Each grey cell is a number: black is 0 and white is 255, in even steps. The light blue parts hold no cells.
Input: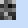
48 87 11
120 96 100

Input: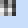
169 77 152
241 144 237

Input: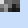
129 155 109
89 144 41

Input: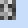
63 187 50
97 202 142

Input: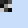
11 141 215
199 68 6

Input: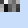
164 18 94
184 16 86
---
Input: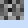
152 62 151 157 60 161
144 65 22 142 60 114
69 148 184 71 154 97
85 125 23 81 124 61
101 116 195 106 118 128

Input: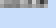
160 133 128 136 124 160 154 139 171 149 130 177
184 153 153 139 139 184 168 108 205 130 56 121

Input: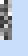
228 54 121
251 56 195
126 103 174
86 68 205
160 110 245
52 160 59
81 70 147
53 212 88
137 125 122
173 90 127

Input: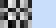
168 201 1 33 195 27 75 191
66 21 237 197 32 211 166 35
63 27 226 195 33 199 158 37
162 190 16 42 186 40 80 183
99 48 215 157 73 209 145 77
69 12 251 203 27 223 180 31
164 195 9 38 191 34 76 187

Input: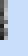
29 174
85 161
88 164
78 184
52 199
92 183
82 113
32 208
75 135
48 116

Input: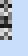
83 185 59
178 75 202
35 148 28
215 107 224
174 226 125
76 31 127
128 48 167
21 33 27
202 226 148
215 106 224

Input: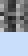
195 91 69 55 167 156 104
135 119 64 51 128 148 111
176 116 52 46 181 126 92
156 106 59 64 146 120 106
53 100 116 118 169 136 76
198 86 28 47 129 56 106
133 87 59 80 134 136 75
140 134 55 37 181 117 99

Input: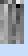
159 169 123 102 165 123
74 113 181 87 235 181
147 202 82 126 2 83
148 194 95 137 94 95
154 179 108 150 85 107
165 167 117 143 70 121
137 166 117 134 89 121
145 167 122 102 123 122
156 168 121 94 124 122
171 166 123 97 140 126
182 159 132 135 145 132

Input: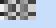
240 192 101 74 210 130 111 208 207
34 82 177 206 66 145 166 66 68
241 194 99 71 210 131 110 210 209
241 194 100 72 211 130 110 210 209
39 85 178 205 69 148 167 70 71
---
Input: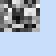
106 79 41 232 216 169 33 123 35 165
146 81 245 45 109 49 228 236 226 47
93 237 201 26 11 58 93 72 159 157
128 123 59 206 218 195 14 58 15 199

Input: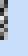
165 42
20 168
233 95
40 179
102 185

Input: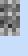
162 127 201 136 170
59 106 139 109 100
108 93 109 147 89
89 146 50 119 106
162 126 201 145 165

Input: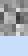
148 152 152 165 140 124 143
203 106 128 136 221 161 177
86 191 184 177 54 98 132
154 140 141 107 226 190 163
181 133 153 151 223 146 176

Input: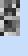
165 100 95 138 62
215 44 55 45 181
63 187 185 163 156
203 70 60 102 130
41 222 199 185 153

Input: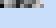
108 195 169 136 41 79 144 129 103 183 218
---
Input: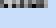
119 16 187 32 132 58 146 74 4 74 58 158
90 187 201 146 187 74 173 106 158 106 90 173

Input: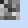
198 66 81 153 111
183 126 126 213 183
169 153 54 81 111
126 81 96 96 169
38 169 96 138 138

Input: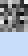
230 19 172 116 77 19 128
214 65 116 144 90 144 65
185 116 214 144 77 201 172
158 144 214 172 172 50 243
144 128 158 65 102 102 172
102 144 102 172 102 116 185
65 128 65 158 35 19 77
50 35 185 35 90 50 35

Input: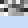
252 213 133 77 90 118 199
227 252 187 160 160 160 213
118 36 187 173 118 62 36
48 146 227 133 239 104 146

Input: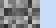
166 54 81 95 109 95 66 137 95 109
153 54 66 109 95 81 81 166 81 81
137 192 137 95 178 153 137 54 192 178
122 192 122 122 178 137 137 54 178 166
109 192 166 122 153 153 122 66 166 153
95 166 153 137 153 137 192 81 153 137
81 41 109 166 95 81 109 178 95 66

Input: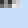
112 159 128 233 217
53 144 53 174 204

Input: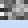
240 145 187 117 145 157 102
224 117 102 132 172 187 157
132 102 117 86 187 145 70
70 54 157 132 86 70 102
41 54 86 172 199 157 199

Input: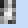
158 200 213 143
143 184 62 89
115 172 229 158
74 229 244 102
38 131 213 89
26 131 184 74

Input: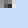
156 90 48 230
143 118 131 216
